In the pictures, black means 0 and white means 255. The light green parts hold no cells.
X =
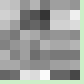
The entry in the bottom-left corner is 101
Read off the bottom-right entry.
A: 71
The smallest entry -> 52
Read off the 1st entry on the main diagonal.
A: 200
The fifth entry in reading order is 121
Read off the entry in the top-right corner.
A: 149
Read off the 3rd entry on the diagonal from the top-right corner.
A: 209
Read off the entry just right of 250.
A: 101
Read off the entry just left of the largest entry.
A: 219
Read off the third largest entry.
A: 229
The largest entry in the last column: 239
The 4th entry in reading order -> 180
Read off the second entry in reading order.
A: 191
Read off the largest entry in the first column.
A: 209
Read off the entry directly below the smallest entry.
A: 81
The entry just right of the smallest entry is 200
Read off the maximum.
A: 250
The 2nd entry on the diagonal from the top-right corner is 200
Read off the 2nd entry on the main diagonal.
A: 200
